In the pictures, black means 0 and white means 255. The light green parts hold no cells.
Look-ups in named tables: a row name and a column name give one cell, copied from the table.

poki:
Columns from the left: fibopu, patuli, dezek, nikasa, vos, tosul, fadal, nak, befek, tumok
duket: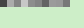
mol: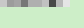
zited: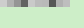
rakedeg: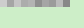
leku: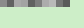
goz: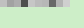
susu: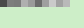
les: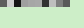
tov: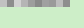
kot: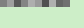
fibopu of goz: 192
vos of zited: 201
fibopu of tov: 193
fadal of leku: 172
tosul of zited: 187
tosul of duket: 131
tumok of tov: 142
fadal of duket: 99
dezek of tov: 210
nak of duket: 155
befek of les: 126
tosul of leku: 125
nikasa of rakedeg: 172
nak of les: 190
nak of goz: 104
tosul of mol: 175

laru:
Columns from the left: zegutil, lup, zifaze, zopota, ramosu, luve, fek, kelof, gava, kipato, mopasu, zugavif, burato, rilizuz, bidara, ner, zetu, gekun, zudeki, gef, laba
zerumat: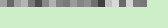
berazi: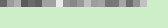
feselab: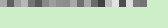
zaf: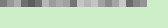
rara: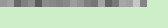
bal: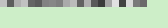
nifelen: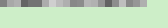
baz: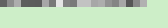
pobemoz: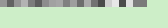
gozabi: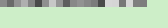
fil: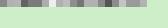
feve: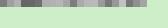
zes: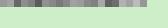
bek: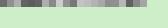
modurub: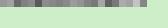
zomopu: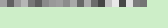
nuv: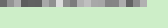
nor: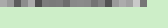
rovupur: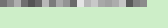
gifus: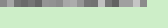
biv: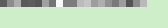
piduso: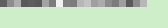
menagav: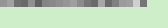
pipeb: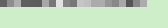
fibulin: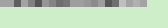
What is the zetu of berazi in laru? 121
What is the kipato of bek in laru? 144
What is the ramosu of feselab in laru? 116
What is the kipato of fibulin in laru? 118
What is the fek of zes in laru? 145
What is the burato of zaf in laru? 182
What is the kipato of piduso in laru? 128
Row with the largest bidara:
gifus

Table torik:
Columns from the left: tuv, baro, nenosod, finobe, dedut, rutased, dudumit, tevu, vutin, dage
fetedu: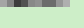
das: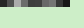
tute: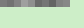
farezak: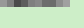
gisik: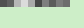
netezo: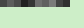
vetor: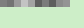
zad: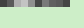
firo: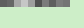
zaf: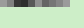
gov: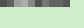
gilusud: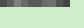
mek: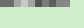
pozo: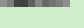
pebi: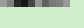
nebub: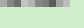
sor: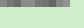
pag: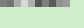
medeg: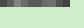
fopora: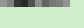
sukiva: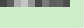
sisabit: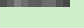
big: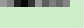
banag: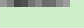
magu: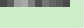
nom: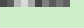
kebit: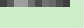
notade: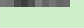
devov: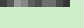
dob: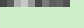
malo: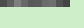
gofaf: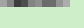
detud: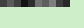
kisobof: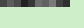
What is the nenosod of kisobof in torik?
76
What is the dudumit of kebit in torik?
115
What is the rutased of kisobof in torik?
109
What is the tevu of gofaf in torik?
109
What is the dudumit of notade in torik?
102
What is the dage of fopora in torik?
147
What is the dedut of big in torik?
53
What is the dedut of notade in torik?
82
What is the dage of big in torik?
134
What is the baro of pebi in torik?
129
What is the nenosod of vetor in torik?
155
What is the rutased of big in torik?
150
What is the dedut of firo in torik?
158
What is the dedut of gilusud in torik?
90
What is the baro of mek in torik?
108
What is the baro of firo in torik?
102
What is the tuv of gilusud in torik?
76
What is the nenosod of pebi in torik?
43

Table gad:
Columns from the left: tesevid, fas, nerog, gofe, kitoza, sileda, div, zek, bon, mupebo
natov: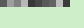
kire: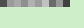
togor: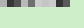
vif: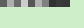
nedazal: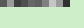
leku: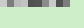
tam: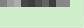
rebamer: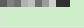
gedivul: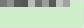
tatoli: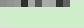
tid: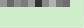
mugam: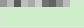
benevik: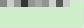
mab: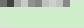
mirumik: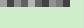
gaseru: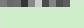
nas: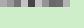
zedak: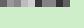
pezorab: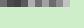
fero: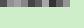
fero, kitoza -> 68
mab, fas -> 66
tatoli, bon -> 53
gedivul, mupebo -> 161
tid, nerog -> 140
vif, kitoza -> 86
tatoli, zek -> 166
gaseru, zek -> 131
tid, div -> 137
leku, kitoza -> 80
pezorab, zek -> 108
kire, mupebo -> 64
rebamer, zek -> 206
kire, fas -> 155
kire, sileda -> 156
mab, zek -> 207
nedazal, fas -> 155
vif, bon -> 58
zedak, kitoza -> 207

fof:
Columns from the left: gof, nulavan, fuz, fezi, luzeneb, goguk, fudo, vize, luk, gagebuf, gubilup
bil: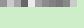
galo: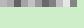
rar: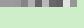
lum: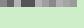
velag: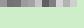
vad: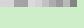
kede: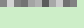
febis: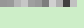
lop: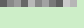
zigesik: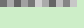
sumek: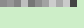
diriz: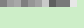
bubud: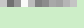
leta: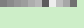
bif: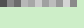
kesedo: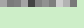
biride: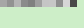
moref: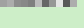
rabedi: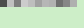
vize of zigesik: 101
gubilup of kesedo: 121
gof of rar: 154
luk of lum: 176
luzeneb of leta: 173
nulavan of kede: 211
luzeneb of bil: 235
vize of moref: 150
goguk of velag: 197
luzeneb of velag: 163
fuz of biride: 181
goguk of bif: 203
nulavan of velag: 114
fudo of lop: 162
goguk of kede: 178
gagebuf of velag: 178
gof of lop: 96
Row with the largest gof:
vad

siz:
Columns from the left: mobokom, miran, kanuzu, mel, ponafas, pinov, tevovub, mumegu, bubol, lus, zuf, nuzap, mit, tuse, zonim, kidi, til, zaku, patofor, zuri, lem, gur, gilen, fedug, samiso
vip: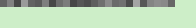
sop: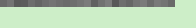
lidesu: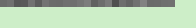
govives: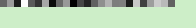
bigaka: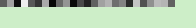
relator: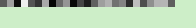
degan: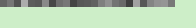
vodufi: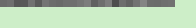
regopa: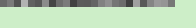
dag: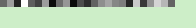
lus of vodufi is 110
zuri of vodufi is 114
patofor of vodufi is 98
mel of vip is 154
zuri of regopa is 160
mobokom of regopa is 105
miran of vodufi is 111
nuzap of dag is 76
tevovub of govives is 167
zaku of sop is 110
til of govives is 125
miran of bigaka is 162
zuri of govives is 200
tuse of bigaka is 97
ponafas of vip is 98
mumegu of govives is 11
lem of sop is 123
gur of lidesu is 106
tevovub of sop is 109
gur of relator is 143

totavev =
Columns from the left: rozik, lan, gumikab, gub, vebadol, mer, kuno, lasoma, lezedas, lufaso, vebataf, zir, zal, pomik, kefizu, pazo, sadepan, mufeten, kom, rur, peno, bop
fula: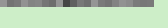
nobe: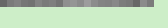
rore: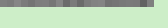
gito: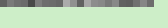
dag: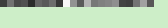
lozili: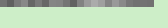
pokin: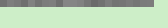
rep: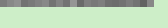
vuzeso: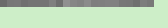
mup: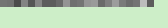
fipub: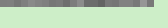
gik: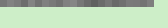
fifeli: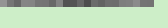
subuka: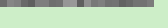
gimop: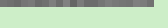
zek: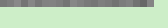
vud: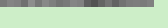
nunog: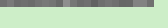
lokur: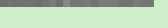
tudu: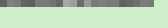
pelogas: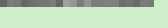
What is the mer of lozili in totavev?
121
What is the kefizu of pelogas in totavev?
126
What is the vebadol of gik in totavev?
131
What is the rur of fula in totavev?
123
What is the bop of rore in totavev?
127
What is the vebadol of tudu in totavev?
94
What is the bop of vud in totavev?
128
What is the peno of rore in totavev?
98
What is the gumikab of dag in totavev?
73
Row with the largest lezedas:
fula

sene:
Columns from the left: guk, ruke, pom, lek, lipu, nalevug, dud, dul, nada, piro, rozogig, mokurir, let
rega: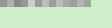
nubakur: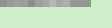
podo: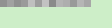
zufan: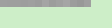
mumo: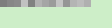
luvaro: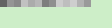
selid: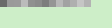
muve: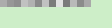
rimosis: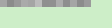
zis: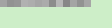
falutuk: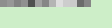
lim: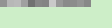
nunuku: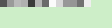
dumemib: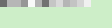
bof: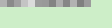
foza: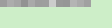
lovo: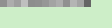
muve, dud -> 193
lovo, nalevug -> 143
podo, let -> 167
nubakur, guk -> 145
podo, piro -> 174
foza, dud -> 158
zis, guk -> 163
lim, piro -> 138
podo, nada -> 180
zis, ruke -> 146
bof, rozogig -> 178

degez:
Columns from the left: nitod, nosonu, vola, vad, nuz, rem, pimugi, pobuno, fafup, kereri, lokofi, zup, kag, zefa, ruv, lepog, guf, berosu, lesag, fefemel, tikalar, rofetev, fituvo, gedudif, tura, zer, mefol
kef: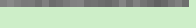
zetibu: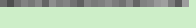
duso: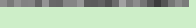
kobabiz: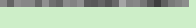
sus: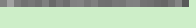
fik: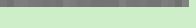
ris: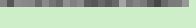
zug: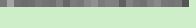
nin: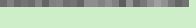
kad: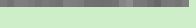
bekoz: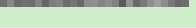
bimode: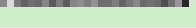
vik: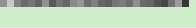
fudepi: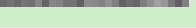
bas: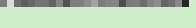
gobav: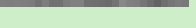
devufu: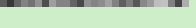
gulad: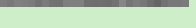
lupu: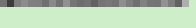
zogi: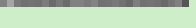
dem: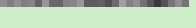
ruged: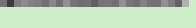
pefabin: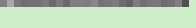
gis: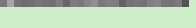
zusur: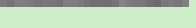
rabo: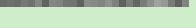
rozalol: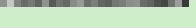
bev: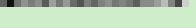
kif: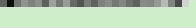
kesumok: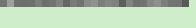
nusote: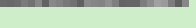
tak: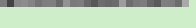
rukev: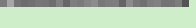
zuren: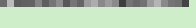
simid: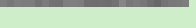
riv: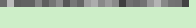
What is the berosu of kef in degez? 132
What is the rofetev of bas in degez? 130
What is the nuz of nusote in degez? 113
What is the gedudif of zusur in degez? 119
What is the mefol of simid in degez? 125
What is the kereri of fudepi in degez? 115
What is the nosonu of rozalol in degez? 199
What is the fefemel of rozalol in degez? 144
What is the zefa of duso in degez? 91
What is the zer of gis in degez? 122
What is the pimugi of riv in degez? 94
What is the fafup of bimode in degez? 124
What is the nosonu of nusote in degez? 104
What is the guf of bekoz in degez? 129
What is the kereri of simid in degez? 126
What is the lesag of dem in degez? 130
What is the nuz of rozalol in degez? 120
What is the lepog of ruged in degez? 119
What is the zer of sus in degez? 132
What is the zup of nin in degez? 101

